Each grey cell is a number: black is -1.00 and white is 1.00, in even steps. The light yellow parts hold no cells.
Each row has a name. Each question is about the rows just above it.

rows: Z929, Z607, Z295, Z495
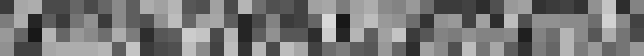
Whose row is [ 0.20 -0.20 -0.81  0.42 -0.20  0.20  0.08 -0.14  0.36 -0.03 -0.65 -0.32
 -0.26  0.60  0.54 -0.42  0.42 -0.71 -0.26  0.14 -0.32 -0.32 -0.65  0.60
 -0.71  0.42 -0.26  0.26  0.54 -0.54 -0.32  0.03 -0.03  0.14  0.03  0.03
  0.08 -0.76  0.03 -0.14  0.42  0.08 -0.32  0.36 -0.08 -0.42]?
Z295
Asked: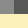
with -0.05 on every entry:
[ 0.03 -0.37]
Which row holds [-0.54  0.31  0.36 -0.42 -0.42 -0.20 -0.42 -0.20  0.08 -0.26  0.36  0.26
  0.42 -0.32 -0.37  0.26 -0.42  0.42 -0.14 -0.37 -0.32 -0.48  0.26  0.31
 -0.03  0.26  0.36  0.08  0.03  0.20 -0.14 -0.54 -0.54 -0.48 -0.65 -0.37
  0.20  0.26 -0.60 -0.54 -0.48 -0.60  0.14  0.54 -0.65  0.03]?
Z929

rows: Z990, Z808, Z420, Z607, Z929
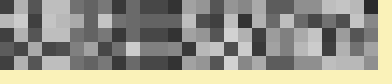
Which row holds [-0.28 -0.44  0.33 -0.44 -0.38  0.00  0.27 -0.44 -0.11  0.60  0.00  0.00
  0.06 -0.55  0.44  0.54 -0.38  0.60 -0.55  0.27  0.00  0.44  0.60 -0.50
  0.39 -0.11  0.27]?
Z607
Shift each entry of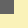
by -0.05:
[-0.27]
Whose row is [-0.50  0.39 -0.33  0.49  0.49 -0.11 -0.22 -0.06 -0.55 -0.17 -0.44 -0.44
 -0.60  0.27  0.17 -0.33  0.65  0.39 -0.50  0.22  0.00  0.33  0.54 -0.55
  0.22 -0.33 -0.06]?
Z420
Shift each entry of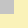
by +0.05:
[0.59]
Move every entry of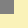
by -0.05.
[-0.05]

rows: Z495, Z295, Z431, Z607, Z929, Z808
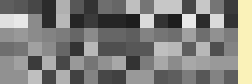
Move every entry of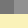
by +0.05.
[-0.03  0.19]
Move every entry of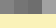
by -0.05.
[-0.02 -0.13 -0.19  0.21]

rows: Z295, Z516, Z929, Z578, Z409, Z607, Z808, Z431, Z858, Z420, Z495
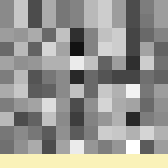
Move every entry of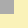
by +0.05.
[0.39]
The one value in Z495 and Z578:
[0.28]
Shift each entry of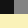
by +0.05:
[-0.81  0.08]
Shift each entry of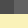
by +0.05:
[-0.35 -0.18]

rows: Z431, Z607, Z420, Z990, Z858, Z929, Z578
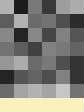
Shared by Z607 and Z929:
[-0.39]
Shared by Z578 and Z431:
[0.40]
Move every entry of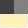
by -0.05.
[-0.55 -0.04]
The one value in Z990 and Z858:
[-0.05]
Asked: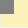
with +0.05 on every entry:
[0.06]
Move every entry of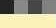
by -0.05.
[-0.77  0.02 -0.50 -0.04]
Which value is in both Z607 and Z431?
[0.40]

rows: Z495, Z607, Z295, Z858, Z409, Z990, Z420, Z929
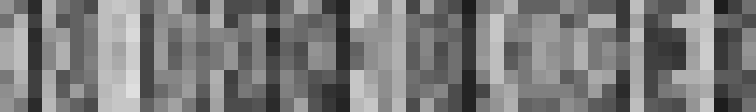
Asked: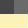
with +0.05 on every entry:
[-0.40 -0.12]
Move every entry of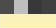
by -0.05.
[-0.45  0.44 -0.61 -0.55]
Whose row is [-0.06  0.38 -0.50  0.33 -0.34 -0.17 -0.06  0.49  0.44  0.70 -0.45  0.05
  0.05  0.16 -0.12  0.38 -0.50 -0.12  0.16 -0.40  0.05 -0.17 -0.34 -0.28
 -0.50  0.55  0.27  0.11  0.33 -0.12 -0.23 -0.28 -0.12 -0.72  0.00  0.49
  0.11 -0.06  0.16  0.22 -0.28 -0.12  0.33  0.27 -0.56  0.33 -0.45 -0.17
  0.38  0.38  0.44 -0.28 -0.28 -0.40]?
Z990
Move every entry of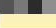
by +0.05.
[-0.29 -0.01 -0.61  0.16]
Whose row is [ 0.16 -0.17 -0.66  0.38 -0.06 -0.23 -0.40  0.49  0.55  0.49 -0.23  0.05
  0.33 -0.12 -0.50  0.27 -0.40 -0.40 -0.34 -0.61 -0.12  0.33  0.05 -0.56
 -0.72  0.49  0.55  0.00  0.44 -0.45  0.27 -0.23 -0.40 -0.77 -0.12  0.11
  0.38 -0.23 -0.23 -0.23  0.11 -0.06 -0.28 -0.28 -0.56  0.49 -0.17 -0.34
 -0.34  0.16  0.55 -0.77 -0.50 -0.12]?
Z495
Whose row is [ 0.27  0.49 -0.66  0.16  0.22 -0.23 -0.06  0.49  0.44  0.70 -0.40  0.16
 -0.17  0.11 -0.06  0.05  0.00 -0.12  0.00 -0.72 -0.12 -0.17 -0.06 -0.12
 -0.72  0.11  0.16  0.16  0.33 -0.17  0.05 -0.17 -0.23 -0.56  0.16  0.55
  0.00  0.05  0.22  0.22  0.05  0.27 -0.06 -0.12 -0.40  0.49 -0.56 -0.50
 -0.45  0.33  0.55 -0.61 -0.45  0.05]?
Z295

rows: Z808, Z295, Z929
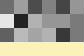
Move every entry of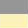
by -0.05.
[0.13 0.13]
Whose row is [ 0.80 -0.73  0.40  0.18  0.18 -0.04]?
Z295
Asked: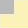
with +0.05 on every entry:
[0.51]
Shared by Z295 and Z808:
[0.18]
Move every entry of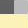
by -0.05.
[-0.30  0.41]
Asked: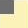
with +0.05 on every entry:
[-0.09]

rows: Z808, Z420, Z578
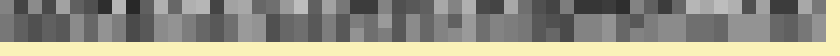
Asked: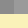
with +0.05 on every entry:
[0.14 0.26]
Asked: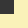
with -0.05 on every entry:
[-0.63]
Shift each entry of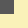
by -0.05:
[-0.36]
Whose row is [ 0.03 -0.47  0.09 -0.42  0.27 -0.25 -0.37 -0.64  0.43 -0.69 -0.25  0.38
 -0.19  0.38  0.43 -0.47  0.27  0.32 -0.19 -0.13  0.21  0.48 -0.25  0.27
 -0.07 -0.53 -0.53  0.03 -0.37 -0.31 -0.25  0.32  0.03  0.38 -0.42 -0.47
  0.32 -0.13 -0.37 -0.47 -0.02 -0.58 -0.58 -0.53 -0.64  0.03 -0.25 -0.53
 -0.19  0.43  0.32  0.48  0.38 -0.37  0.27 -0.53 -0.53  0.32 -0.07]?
Z808
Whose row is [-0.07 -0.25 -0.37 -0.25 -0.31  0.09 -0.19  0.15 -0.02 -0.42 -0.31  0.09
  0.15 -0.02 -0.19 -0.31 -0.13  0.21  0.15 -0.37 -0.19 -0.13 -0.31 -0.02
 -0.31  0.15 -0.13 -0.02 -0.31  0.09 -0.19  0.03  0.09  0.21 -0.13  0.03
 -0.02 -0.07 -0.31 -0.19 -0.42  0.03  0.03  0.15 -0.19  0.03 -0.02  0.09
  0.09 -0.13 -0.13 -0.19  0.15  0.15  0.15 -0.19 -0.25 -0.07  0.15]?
Z578
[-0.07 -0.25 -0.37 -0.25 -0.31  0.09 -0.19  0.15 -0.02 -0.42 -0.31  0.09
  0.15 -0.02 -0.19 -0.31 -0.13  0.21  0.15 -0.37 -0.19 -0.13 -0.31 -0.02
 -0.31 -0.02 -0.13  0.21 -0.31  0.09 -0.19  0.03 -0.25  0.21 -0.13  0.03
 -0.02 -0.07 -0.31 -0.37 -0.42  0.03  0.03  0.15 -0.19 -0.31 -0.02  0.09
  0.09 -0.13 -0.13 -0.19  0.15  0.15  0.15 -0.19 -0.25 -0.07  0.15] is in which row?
Z420

